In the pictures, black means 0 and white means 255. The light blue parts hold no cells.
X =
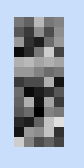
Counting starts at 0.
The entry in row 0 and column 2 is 185
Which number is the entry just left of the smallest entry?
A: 108
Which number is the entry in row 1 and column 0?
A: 87
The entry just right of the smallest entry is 130
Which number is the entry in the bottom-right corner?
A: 67
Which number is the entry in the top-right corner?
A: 130
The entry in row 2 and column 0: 152
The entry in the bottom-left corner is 205
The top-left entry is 119
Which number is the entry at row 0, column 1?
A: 98
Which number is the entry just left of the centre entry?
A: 76
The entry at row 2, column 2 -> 29
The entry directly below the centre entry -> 29
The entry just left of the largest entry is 195
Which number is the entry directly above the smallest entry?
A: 20
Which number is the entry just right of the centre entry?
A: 176
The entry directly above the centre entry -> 130

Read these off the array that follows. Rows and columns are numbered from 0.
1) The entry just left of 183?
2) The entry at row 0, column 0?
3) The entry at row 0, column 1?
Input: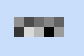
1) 217
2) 144
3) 76

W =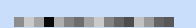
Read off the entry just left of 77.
100
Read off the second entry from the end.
100
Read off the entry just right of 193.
153
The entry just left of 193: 77
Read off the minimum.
9

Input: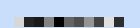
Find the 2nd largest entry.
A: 215
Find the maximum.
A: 224
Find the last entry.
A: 46

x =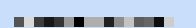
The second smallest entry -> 14
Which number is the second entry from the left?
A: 217
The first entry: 84
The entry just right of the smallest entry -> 174
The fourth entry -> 24

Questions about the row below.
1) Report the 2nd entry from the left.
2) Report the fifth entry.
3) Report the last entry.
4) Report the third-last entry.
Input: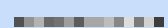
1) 147
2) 114
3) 61
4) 123

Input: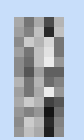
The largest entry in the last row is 192
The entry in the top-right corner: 180
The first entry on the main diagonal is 169
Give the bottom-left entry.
150
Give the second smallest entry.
31
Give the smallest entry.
20
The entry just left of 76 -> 169
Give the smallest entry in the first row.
76
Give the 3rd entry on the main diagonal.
180
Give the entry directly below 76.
42
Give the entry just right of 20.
107
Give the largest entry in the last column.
192
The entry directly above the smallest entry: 65

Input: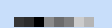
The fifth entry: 107
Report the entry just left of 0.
44
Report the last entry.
181

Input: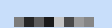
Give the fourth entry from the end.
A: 196
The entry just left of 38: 124
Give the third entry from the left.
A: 94

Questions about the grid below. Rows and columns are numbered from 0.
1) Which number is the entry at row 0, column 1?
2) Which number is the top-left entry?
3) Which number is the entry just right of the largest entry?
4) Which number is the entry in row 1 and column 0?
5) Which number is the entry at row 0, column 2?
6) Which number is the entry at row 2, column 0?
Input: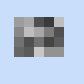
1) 168
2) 157
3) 146
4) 136
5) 80
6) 113
